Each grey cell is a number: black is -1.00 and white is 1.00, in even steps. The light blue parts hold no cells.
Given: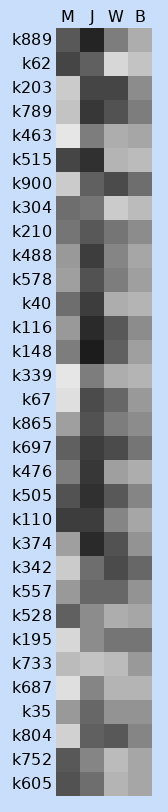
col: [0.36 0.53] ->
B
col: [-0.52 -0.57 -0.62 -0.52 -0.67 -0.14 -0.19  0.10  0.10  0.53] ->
J
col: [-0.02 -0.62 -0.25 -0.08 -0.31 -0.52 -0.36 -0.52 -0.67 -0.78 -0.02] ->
J
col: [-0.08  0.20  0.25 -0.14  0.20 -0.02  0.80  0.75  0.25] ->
M

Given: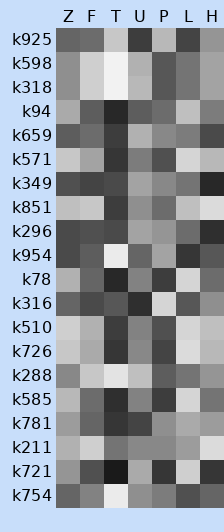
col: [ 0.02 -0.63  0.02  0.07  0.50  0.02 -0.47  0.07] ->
U
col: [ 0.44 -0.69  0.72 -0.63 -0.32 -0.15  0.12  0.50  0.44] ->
H
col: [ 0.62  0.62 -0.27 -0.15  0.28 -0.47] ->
F
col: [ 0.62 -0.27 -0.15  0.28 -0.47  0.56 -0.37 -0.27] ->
F

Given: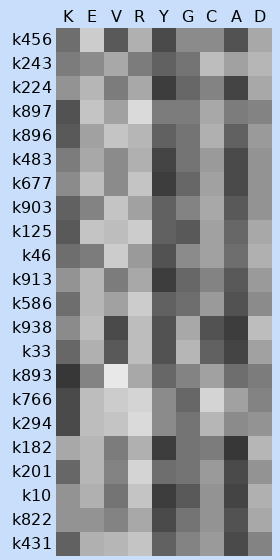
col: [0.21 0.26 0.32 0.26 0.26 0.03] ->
C
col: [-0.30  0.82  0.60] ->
V
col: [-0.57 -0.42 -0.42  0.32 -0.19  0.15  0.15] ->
K
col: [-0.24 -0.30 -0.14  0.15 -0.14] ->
K

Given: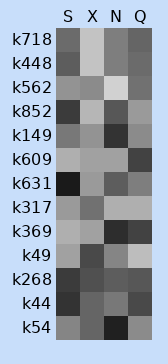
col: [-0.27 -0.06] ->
N
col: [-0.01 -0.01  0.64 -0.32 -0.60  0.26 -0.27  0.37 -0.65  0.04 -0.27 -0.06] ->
N
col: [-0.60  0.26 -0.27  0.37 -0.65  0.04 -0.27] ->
N
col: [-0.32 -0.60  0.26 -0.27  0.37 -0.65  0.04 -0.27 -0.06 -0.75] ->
N
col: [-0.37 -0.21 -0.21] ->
X
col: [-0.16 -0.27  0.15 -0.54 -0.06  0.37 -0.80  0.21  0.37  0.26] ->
S
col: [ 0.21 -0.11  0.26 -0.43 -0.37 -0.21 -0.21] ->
X

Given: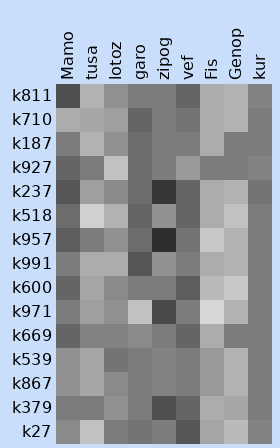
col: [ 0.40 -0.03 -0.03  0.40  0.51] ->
Genop
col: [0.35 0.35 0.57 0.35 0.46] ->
Fis
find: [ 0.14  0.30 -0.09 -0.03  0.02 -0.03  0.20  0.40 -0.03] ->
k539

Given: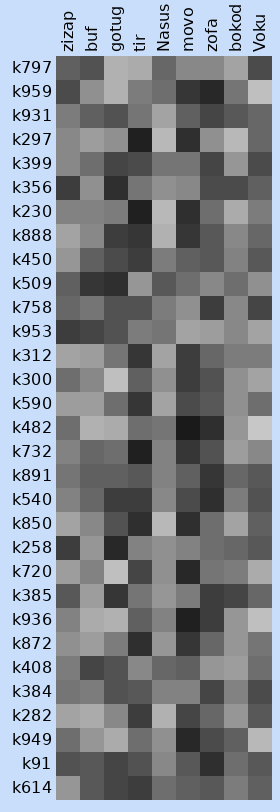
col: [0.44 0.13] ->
Nasus
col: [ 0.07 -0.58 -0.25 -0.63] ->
movo
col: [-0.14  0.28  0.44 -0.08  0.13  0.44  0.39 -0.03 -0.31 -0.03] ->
Nasus
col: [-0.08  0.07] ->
movo
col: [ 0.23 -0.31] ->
zizap

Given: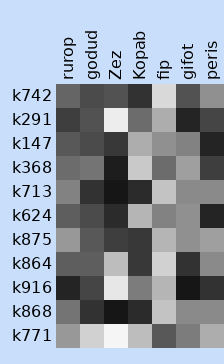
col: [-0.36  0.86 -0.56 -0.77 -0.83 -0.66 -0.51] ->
Zez
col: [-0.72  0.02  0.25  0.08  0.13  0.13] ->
gifot
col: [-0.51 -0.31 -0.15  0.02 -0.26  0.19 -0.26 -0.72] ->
rurop
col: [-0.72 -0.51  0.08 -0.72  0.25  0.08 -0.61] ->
peris

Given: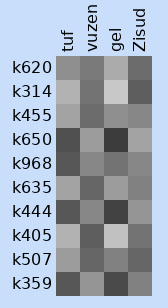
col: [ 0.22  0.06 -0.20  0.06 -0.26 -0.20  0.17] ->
vuzen
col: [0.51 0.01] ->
gel
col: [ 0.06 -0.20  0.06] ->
vuzen
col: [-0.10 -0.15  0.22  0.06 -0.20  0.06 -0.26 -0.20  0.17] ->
vuzen
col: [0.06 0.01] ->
Zisud
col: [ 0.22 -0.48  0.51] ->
gel

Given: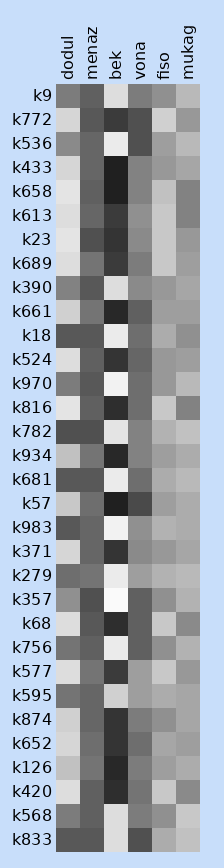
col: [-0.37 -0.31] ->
menaz
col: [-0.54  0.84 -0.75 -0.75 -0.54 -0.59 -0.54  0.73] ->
bek
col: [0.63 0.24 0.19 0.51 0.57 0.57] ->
fiso
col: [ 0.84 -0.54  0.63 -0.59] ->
bek
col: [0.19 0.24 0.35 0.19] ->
fiso
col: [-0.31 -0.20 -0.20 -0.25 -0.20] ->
menaz
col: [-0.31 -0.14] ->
menaz

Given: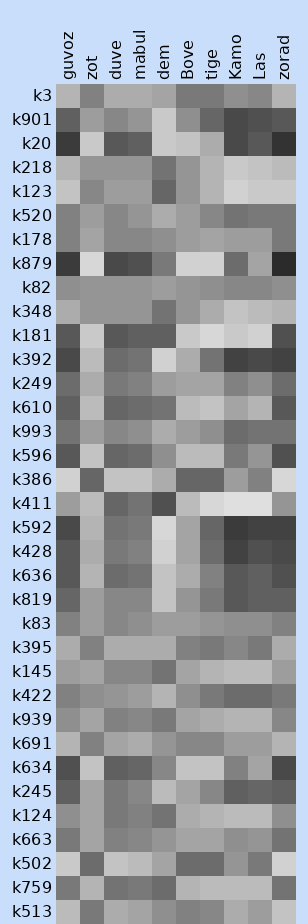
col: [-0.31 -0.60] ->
zorad
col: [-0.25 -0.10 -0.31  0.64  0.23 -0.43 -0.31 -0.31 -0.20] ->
guvoz
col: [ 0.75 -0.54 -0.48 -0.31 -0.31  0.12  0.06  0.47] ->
Kamo
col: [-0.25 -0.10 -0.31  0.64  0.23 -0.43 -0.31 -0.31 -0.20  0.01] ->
guvoz
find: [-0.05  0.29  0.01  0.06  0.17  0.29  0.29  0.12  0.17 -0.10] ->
k663
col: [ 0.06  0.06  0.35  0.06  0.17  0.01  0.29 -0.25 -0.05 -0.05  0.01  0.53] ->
duve

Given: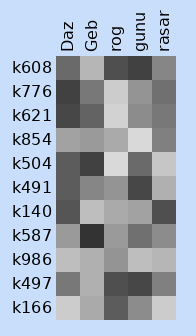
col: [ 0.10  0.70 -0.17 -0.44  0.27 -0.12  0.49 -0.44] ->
gunu
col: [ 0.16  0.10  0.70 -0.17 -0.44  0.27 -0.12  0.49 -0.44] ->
gunu
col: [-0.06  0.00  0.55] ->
rasar
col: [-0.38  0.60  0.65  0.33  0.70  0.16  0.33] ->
rog
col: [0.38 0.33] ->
Geb

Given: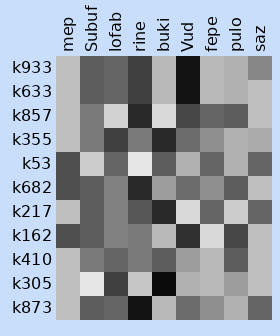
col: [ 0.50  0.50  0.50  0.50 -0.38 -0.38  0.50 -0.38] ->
mep
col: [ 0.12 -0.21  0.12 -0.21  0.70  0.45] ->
fepe

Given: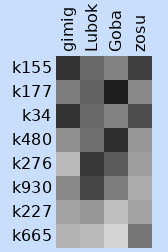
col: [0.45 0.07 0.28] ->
gimig
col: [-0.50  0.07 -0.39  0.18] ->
zosu
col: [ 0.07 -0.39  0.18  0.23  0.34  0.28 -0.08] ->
zosu
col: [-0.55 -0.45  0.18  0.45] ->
Lubok

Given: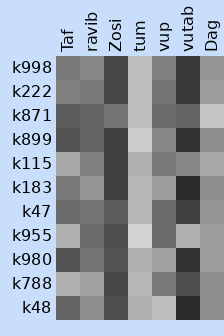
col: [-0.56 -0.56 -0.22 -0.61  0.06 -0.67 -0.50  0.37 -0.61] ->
vutab
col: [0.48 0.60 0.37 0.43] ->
tum
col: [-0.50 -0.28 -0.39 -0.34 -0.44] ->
Zosi
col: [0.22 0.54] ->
Dag
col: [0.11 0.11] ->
Dag
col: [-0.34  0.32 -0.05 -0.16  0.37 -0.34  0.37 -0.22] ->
Taf

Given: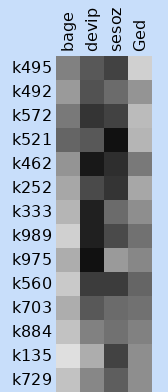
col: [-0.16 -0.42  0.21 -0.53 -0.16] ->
sesoz
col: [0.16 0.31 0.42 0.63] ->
bage
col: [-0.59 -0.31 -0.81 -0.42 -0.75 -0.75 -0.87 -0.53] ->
devip
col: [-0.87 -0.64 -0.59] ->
sesoz
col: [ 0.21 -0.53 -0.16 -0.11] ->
sesoz
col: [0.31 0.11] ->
Ged
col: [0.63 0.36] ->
bage

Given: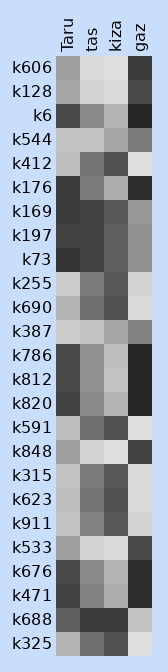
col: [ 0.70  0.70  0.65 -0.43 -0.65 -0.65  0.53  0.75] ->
gaz
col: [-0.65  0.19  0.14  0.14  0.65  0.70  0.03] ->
gaz
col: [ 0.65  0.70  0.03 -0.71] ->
gaz

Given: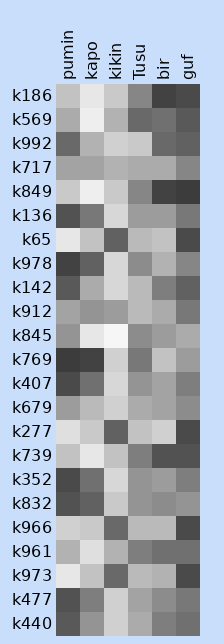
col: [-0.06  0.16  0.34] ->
Tusu
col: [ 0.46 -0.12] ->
bir

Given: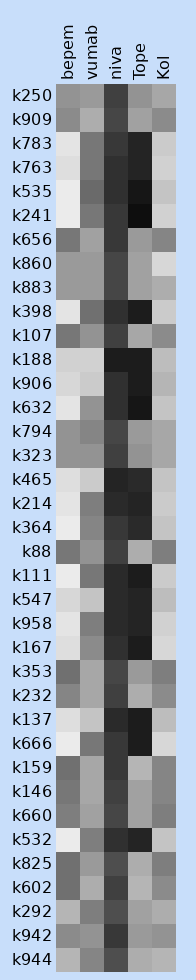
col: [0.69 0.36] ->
Kol
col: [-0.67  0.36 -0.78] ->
Tope
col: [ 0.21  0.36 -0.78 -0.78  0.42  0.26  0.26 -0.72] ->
Tope

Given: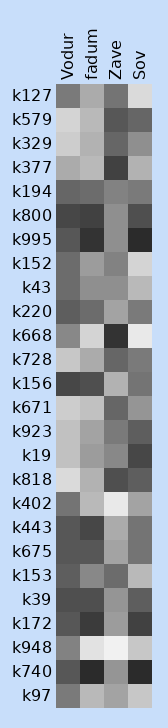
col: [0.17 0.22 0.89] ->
Zave
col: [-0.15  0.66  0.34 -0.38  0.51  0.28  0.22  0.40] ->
fadum
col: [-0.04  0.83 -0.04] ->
Sov

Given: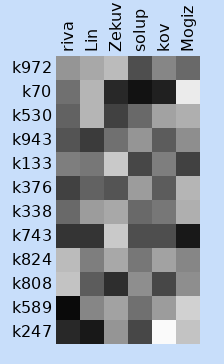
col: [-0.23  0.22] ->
Lin
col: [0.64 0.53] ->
Mogiz
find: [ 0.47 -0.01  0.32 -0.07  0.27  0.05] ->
k824

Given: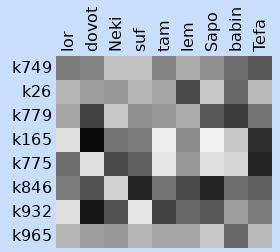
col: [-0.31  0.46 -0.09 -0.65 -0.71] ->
Tefa
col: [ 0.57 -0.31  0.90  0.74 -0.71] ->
Sapo
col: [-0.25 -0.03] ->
Tefa

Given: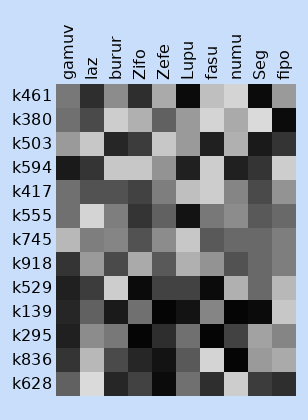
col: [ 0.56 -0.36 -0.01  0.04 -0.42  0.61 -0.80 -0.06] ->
burur
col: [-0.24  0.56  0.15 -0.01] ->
Zefe
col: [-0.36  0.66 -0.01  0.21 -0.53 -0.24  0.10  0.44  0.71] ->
laz

